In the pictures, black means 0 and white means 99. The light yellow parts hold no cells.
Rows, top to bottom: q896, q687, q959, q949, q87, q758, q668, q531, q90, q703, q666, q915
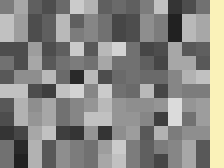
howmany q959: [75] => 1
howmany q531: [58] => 4
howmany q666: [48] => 3
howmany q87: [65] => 4

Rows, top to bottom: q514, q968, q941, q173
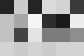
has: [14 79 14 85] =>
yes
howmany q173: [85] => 0
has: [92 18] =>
no

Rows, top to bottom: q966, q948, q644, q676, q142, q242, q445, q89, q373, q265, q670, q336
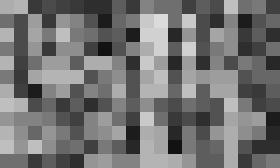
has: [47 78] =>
yes
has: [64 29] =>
no
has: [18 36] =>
yes
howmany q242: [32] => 4
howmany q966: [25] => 3
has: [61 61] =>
yes
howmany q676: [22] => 1

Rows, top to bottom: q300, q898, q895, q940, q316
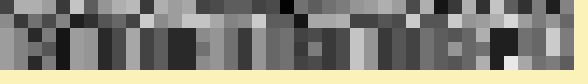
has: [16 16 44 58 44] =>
yes
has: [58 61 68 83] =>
yes
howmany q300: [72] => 1
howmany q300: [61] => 4
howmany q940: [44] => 7
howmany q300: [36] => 5

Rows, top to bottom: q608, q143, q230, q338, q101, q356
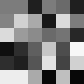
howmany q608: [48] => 3
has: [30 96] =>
yes

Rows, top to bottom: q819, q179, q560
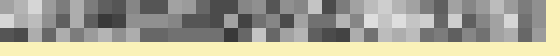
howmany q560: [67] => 6
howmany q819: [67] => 1
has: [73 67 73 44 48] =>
yes
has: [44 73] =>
yes
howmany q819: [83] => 1
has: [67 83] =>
no
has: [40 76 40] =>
yes

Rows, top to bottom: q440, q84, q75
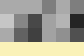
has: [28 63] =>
yes
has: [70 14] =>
yes
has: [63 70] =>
yes
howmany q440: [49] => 2
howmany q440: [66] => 4

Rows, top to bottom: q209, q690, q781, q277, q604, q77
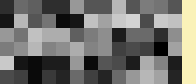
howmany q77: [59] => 1
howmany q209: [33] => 4
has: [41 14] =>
no
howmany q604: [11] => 4
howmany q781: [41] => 2

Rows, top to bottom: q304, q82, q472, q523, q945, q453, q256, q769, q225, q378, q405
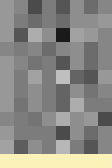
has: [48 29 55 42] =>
yes
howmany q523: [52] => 4
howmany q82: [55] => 2
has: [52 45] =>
yes

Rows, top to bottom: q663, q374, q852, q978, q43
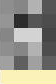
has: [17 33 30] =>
yes
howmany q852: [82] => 2
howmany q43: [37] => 2
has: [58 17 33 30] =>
yes

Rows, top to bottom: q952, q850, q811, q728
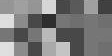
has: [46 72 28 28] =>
yes
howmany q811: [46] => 4
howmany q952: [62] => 2
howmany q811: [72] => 1
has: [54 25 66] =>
no
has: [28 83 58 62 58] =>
no
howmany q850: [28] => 1

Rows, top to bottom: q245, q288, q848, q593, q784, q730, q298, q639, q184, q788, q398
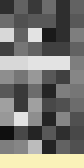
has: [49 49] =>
no
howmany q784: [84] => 2
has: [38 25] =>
yes
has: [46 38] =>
yes
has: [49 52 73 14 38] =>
yes

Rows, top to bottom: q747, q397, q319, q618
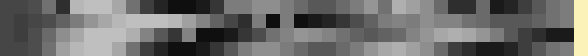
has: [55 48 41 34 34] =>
yes
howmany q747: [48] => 5
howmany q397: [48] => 6

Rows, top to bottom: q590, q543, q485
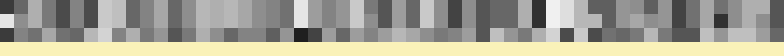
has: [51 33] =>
no
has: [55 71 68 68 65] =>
no
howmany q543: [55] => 9
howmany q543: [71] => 4
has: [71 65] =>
yes

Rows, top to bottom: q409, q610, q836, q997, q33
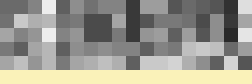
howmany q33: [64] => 2
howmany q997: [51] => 4
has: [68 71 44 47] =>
yes
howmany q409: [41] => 3

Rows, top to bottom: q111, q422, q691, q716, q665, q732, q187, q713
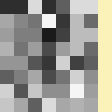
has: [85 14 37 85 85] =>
no
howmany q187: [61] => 1
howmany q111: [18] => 3
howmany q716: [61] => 2
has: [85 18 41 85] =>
no
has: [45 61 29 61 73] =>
yes

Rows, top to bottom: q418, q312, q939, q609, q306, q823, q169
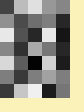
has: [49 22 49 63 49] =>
yes
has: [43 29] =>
no
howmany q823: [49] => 3

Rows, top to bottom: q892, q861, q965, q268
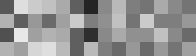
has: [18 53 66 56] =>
yes
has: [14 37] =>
no
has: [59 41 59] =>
yes

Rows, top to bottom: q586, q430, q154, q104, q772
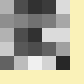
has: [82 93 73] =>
no
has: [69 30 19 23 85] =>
yes
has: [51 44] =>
yes

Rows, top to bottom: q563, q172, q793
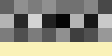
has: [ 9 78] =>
yes
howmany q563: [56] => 2
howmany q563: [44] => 2

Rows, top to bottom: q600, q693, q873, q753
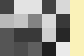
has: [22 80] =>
yes
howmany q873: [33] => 1
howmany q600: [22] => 0

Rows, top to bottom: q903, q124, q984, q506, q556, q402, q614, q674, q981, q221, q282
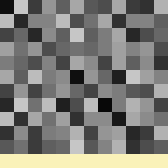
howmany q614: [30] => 1
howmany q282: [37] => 2
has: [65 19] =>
yes
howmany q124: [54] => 0
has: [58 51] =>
no

